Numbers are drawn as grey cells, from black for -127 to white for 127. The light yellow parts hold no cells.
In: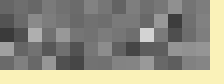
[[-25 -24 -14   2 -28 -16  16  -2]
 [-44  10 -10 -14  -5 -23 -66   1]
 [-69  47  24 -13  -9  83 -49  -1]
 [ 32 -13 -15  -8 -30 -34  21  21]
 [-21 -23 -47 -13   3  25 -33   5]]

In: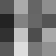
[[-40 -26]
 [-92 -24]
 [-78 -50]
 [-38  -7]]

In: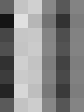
[[ -28   80  -39]
 [-107   54  -77]
 [ -57   72  -49]
 [ -47   75  -44]
 [ -78   67  -61]
 [ -67   70  -54]
 [ -91   62  -69]
 [ -37   77  -41]]

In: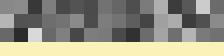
[[  8 -71 -55 -52 -25  -4 -67  76]
 [ 53 -43 -12 -51 -12 -58  44 -47]
 [-23  89   0  -2 -53 -19 -16  -5]]

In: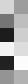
[[ 86]
 [-10]
 [-99]
 [115]
 [-94]
 [ 20]]

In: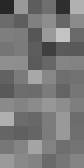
[[-88 -34 -81]
 [-20   0 -24]
 [ -1 -41  67]
 [-10 -34 -37]
 [ 15 -37   5]
 [-29  40 -17]
 [-38 -19 -27]
 [ 10  11  13]
 [ 47 -23  25]
 [-26 -26  25]
 [ -8  36 -17]
 [ 26   3  -9]]
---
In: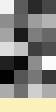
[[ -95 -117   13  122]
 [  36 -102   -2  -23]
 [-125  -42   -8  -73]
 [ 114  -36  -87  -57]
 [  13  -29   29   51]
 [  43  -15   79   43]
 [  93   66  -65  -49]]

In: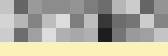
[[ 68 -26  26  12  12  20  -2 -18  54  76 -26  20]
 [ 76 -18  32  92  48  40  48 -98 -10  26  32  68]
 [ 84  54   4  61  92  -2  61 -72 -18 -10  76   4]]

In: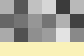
[[ 42 -46  15  29  99   9]
 [ 49 -40  65  86 -68  57]
 [-25 -11  22 -11  49 -62]]

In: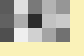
[[-30  44 -84  66  74]
 [-36  95  -6  51  22]
 [-48 111  81  36 -14]]

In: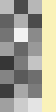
[[ 61 -52  55]
 [  4 -37 -17]
 [ 32 -24  25]
 [-73  -4  68]
 [-66  40  -4]
 [-30  47 -52]
 [ 32  76 100]
 [-11 114  10]]

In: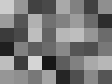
[[  62  -68   85 -103  -34    1   41   55]
 [ -68  -54   62  -28   55   62   22  -20]
 [  28  -42   49  -14    1   28  -20  -82]
 [ -96    1  -34  -20    9  -42  -48   -7]
 [  22   15   -7   35  -90  -48    9  -42]
 [  77   22  -62  -54   41    1  -62   15]]
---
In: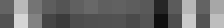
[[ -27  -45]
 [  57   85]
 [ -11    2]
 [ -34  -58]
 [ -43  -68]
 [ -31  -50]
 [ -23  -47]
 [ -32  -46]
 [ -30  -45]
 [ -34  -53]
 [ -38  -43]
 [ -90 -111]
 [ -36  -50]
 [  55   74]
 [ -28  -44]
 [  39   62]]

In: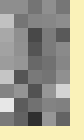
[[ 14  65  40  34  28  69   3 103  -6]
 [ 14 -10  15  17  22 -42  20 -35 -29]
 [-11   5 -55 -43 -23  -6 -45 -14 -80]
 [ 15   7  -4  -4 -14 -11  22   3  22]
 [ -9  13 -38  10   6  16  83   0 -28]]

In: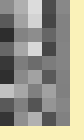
[[ 12 -37 -82 -24 -71 -80  65 -38 -74]
 [ 47  34   3  38  -2  10  39   0  15]
 [ 92  83  13  88 -19  34   0 -43  49]
 [-50 -57 -25 -57  -3 -38  33  21 -45]
 [  8   2   2   4   4   1   0   6   1]]

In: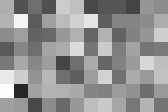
[[ 46  51  12 -38  -7 106 125  32]
 [-45 116  31   7  40  77 -89  26]
 [-17 -36 -29 -17   7  19  35 -55]
 [-47  31 -23  36  29  55  51  12]
 [ 76  59  24  44 -58 -16  48 -22]
 [ 64  81  48  92 -16 -32  41  24]
 [-54 101 -27  -9  43  30   5  61]
 [-42 -32  50  75 -26  82   1  73]
 [-41   4 -29  -2   3 -14  27  38]
 [-59   4   2  35  26  43  17  -8]
 [ 22  11  22  -9  87  25 -18  52]
 [ 12  44  78  -5  62  65  25 -11]]

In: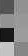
[[ -43   19 -103   69]
 [  18   24   28    6]]

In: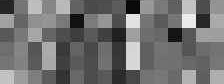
[[ -90   33  -39  -17  -10   66]
 [ -10  -26   -7    5    2   28]
 [  62   16   38  -41  -37   -2]
 [   6   20  -26   43   41  -35]
 [  58   -6  -50  -69  -63  -76]
 [ -28 -110  -65  -27  -37  -23]
 [ -52   -4  -37  -54  -49  -50]
 [ -48   21  -62  -18  -13  -38]
 [ -35  -49  -95  -73  -71  -83]
 [-118   98   32   86   87  -57]
 [  24  -11  -18  -31  -30  -12]
 [  -6  -37  -23  -12  -14   -7]
 [ -31   -9 -107  -15  -15  -22]
 [  67  108  -40  -41  -23   49]
 [ -49  -88   31  -19  -28  -32]
 [  20   42   30  -11   -8   46]]

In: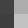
[[-61 -65]
 [ 45  66]]
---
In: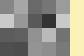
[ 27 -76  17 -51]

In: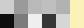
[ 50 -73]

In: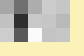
[ 70  70 122]

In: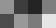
[-1 -4]

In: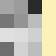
[-85  20  96]

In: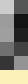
[-41  28]
